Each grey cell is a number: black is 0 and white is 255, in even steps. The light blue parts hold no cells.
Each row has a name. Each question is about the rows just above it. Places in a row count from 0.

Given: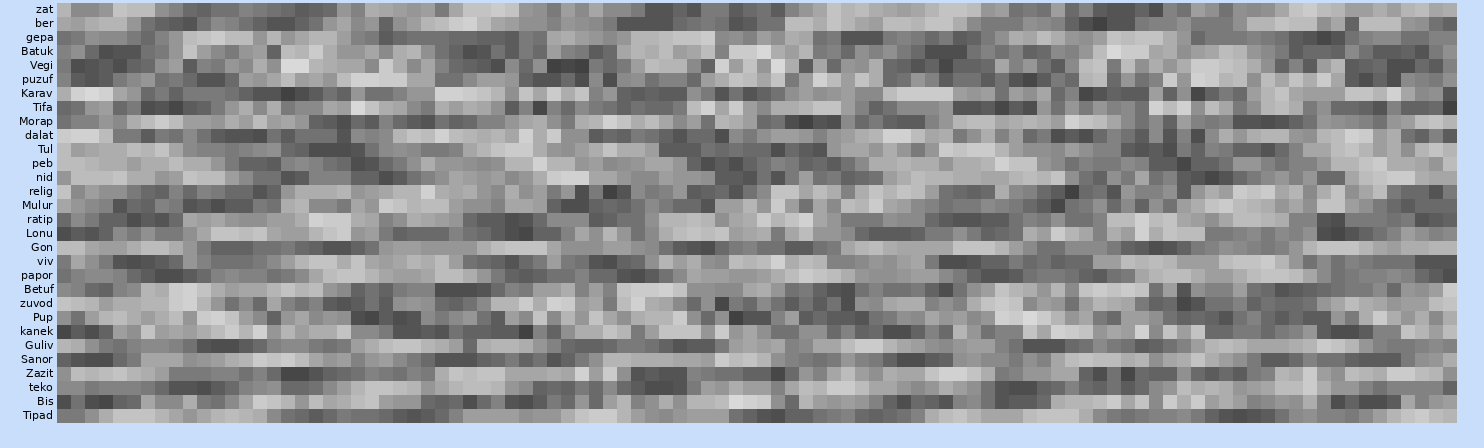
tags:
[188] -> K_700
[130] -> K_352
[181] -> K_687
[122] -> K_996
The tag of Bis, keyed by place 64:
K_352
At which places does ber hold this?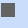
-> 7 14 17 23 72 92 99
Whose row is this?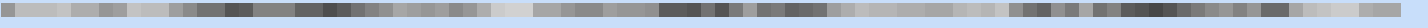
nid
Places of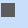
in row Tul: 43 44 45 53 76 78

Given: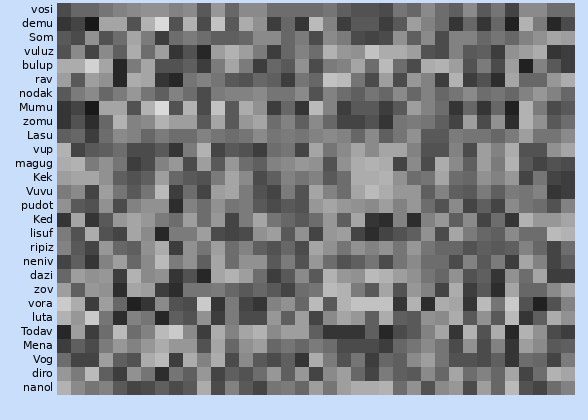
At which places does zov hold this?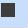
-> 7 29
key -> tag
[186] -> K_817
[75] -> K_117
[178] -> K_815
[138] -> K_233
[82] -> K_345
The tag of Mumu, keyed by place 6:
K_815
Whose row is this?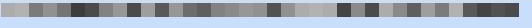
magug
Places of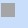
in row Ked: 1 5 14 21 36
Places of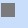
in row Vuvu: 0 13 16 30 32
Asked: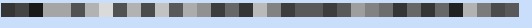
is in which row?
Mumu

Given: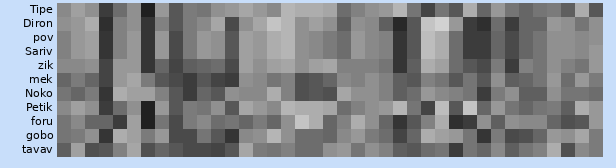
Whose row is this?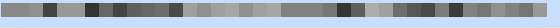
zik
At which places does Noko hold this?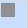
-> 12 21 22 32 35
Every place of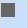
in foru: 2 3 13 15 19 23 35
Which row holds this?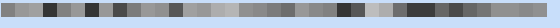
pov
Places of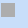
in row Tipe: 17 18 29 37
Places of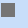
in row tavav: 15 21 27 29 33

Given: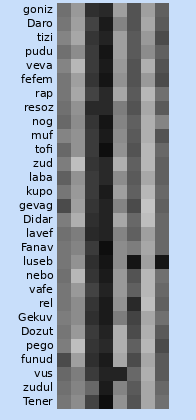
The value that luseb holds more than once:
[21]
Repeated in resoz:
[41]
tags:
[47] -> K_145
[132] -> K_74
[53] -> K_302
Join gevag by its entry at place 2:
K_302
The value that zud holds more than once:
[96]

